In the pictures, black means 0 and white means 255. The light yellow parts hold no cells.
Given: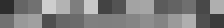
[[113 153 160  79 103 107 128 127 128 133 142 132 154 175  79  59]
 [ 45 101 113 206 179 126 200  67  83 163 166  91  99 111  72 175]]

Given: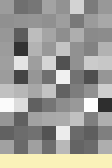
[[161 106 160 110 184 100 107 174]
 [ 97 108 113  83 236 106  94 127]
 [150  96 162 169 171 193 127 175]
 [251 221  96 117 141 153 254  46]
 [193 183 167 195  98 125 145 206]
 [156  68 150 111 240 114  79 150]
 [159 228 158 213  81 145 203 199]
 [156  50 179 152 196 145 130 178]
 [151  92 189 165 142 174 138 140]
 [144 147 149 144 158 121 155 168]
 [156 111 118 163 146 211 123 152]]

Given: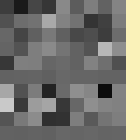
[[ 98  97  99  97 103 101 103 100 101]
 [ 84 121 140  48  50 126  89 116 126]
 [201  57 156 165  55 103 143 132 129]
 [167  82 124  35 106 143 134  12 130]
 [ 98  99 100  96 104 101 101  99  99]
 [ 55 127 126 102 106  98 130 111  80]
 [100  83 126 138 116  98  83 183 142]
 [103  69  96 121  96  72  78  61 108]
 [ 81 109 114 169 130 114  52  64 124]
 [ 61  26  70  54 137  92 126  98 132]]

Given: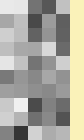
[[130  53 210 172 183]
 [208 180 112 137  83]
 [201 240  75 129 107]
 [159 154 143 137 154]
 [121 150 136 167 146]
 [229 194 116 147 207]
 [190 168 166 216 106]
 [207 189  98 148  97]
 [167 191  73 156  95]
 [233 231 115  87 193]]

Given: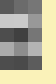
[[ 77  74  92]
 [171 141 180]
 [ 77  64 118]
 [201 202 152]
 [ 89 107 118]]

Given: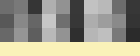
[[104 149  94 184 147  47 182 191 121  43]
 [ 88 136 102 198 111  55 173 157 138  52]
 [110 121  53 175 146  56 194 185 109  55]]

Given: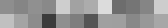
[[192 164 140  59 143 126  85 160 159 136 152 167]
 [142 133 144 137 206 162 172 220 109 117 133 205]]

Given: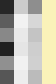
[[ 86 237 187]
 [144 241 208]
 [ 32 229 206]
 [136 233 196]
 [ 93 242 215]
 [ 39 204 142]]
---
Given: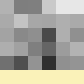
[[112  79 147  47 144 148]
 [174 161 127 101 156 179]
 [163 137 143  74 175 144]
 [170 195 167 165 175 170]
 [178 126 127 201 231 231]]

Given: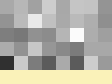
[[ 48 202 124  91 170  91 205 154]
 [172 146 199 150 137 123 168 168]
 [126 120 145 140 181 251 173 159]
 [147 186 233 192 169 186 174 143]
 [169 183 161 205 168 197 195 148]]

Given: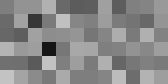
[[195 164 139 121 170 126 126 133 188 109 179 158]
 [112 111  90 194 127 158 123 176 102 119 128 122]
 [180 153 158  21 119 168 166 127 130 147 136 158]
 [103  94 161 141 143 149 118 133 173 122 176 130]
 [106 162  54 122 192 134 128 157 123 116 104 148]
 [126 147 147 177 105  92  94 160  93 128 132 153]]

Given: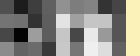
[[140  99 107  57 200 118 239 221  97]
 [ 71   4 157  93 198  71 233 153  85]
 [116 113  50  94 227 160 197 196  85]
 [ 80  28  62  96 145 125 131  51  69]]

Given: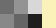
[[136 101  30]
 [109 147 216]]

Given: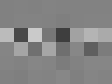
[[129 127 132 131 135 128 133 131]
 [132 130 134 132 124 130 134 134]
 [133 165 112 166 111 135  95 124]
 [187  73 202 119  62 162 180 170]
 [129 131 131 130 127 130 131 131]
 [129 130 129 131 130 130 130 130]]

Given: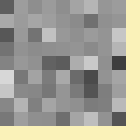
[[120 158 143 142 110 165 190 146  84]
 [135 180 128 165 149 144 124 127 185]
 [198 137 135 119 149 122  84 126 158]
 [215 120 163 124 169 107  75 147 165]
 [131 152 145  98  92 173 201 144  62]
 [115 146 140 143 145 148 138 148 181]
 [ 87 153 115 193 152 144 155 148 198]
 [169 155 166 158 147 139 112 144 149]
 [ 94 157 142 155 142 164 181 150 156]]
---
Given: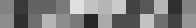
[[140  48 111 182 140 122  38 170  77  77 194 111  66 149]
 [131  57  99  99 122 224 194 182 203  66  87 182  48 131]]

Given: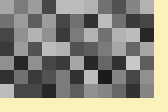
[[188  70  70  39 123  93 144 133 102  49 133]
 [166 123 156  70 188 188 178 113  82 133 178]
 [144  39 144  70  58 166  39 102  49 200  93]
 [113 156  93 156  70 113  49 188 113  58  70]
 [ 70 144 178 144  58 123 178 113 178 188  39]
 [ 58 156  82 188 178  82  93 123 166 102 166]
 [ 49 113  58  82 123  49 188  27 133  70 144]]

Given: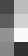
[[146 249]
 [135  50]
 [ 93 209]
 [ 71 188]]

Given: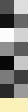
[[252 211]
 [144  91]
 [123  61]
 [ 80 221]
 [ 40 154]
 [ 17 102]
 [  7 199]]

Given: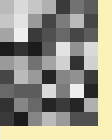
[[198 227 154  70 124 186  70]
 [186 218 198 176  58 114  92]
 [164 238  58  80 104  70  92]
 [154 176 114 164 209  49 209]
 [104  92  92 218 124 238  37]
 [ 70 186 154  37 134 145  58]
 [ 58  27 134 186 154  80  80]
 [ 49 134 104  37  58  37 176]
 [ 27  49  27  92 227 145 218]]

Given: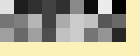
[[225  30  48  66  48 138  12 236   3]
 [159 105 159  78 193 203 117 149  39]
 [117 127 182  66 171 203 193  87 105]]
